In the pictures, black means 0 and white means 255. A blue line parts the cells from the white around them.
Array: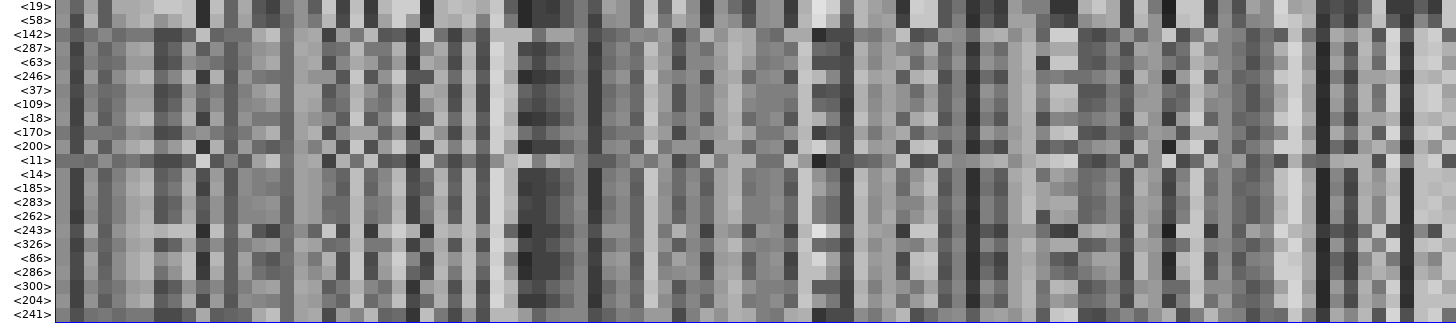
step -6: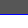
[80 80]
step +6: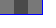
[126  80 126]

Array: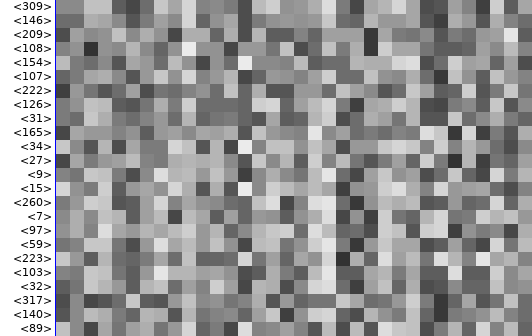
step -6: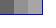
[ 95 140 160]
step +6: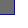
[115]
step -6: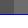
[ 79 103]
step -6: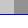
[193 140]
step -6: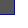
[79]
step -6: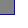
[125]

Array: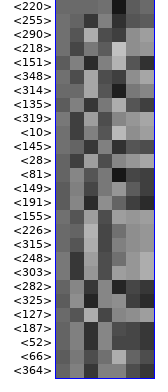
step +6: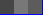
[ 76 126  98]
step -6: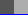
[ 79 167]
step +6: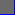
[112]
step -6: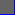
[94]
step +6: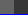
[106  61]

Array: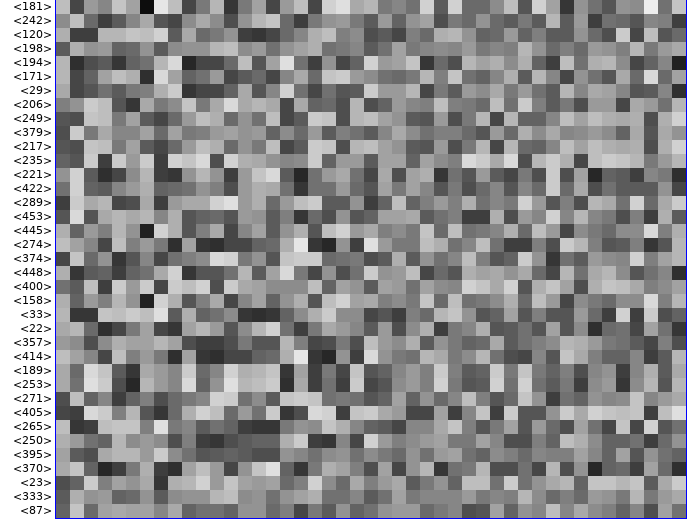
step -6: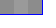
[134 148 134]
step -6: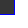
[48]

